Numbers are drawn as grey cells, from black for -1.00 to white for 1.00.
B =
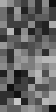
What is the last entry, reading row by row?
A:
-0.87
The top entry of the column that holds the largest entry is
-0.26
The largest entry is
0.56
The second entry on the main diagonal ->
-0.63
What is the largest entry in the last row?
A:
0.21
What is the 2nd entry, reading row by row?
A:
0.10
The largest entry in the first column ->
0.34
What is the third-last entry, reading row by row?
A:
-0.02
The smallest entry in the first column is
-0.74
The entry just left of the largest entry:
-0.13
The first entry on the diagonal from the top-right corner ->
-0.87
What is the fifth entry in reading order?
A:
-0.02
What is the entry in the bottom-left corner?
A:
-0.02
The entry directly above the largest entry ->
-0.87
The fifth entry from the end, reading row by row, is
0.10
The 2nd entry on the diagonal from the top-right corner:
-0.13
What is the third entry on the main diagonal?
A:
0.10
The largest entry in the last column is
0.44
